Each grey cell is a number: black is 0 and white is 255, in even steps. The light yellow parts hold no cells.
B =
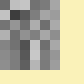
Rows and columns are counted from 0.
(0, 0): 108
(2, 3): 173
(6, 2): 95
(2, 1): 149
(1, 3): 126
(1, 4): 165
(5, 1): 126
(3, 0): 177
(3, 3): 128
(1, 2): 89
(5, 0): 139

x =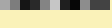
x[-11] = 167
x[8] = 141
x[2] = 21
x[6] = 31

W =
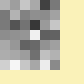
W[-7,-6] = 180
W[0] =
[180, 158, 198, 169, 65, 121]
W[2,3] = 55
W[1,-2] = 140
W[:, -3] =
[169, 143, 55, 240, 105, 112, 167]
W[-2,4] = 192
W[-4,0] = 141
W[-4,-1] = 98
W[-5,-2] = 154
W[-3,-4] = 99
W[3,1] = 145
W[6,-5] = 246
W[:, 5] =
[121, 162, 198, 98, 160, 178, 138]

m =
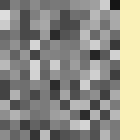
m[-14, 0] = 75
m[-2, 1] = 123
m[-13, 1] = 154
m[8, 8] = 206
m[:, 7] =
[146, 112, 74, 96, 120, 145, 157, 129, 69, 79, 185, 110, 192, 93]
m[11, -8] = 123
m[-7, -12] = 119
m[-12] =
[203, 140, 73, 156, 168, 95, 72, 74, 152, 170, 114, 169]
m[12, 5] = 130
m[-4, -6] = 72
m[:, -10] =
[109, 73, 73, 73, 97, 150, 123, 92, 111, 110, 97, 149, 59, 126]
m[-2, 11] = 121
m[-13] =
[221, 154, 73, 127, 162, 135, 71, 112, 107, 184, 142, 170]
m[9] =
[67, 177, 110, 71, 123, 68, 164, 79, 121, 143, 63, 171]
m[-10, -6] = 123
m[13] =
[140, 100, 126, 52, 187, 60, 82, 93, 116, 82, 181, 123]
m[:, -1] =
[21, 170, 169, 108, 56, 209, 103, 62, 119, 171, 122, 184, 121, 123]
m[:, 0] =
[75, 221, 203, 101, 115, 153, 185, 119, 68, 67, 174, 142, 89, 140]
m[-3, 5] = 158
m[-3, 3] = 115
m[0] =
[75, 128, 109, 138, 114, 121, 119, 146, 151, 159, 205, 21]
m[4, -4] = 165
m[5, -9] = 67
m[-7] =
[119, 150, 92, 210, 100, 149, 125, 129, 164, 207, 145, 62]
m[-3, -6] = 166
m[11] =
[142, 178, 149, 115, 123, 158, 166, 110, 44, 179, 69, 184]
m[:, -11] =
[128, 154, 140, 119, 145, 98, 131, 150, 114, 177, 73, 178, 123, 100]
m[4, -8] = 106
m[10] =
[174, 73, 97, 130, 123, 149, 72, 185, 182, 63, 176, 122]

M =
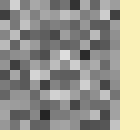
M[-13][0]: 128
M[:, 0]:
[128, 62, 182, 133, 186, 121, 148, 78, 123, 101, 159, 165, 151]
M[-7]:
[148, 62, 114, 163, 134, 188, 141, 205, 148, 171, 106, 163]
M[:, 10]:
[177, 205, 89, 101, 88, 138, 106, 138, 69, 194, 110, 71, 86]
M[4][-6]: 98
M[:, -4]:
[172, 127, 151, 103, 165, 42, 148, 178, 207, 120, 127, 149, 78]
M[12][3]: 98
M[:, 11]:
[157, 64, 158, 144, 138, 161, 163, 147, 141, 116, 161, 162, 194]
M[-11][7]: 98
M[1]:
[62, 123, 171, 129, 167, 156, 191, 172, 127, 145, 205, 64]
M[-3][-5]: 69
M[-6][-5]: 92
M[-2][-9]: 135
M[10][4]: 100
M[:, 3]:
[168, 129, 148, 103, 155, 98, 163, 212, 154, 106, 123, 135, 98]
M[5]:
[121, 142, 145, 98, 78, 163, 221, 140, 42, 148, 138, 161]
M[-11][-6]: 121
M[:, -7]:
[95, 156, 128, 72, 120, 163, 188, 97, 132, 209, 111, 125, 159]
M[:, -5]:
[51, 172, 98, 121, 104, 140, 205, 92, 139, 160, 69, 141, 144]
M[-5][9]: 152
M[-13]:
[128, 209, 124, 168, 155, 95, 115, 51, 172, 102, 177, 157]
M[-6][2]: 88
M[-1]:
[151, 117, 173, 98, 100, 159, 163, 144, 78, 82, 86, 194]
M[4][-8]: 104

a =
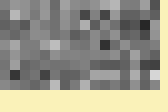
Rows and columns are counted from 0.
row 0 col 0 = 128
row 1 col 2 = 145
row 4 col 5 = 189
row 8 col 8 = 176
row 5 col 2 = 127
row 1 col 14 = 116
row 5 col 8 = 127
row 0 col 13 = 124
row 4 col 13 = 115
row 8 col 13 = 143
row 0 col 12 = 126
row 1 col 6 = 146
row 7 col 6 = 97
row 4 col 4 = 159
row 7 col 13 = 172
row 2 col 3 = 139
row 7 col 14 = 103
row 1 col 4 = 151
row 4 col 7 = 120
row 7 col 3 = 115
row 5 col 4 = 109
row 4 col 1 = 166
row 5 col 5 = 143
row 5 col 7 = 131
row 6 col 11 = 89
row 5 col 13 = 160
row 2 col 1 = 108
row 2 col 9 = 93
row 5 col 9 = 131
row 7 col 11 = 164
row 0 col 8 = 134
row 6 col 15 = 65
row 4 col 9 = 137

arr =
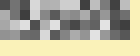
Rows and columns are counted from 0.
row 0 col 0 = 77
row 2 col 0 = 167
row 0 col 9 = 190
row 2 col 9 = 98
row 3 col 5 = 90
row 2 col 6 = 97
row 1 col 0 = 173
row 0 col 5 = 179
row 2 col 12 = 63
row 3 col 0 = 146
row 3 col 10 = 152
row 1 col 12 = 111
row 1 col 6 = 149
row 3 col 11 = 107
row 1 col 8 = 171
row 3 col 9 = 226

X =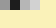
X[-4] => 152
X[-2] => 182
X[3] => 210
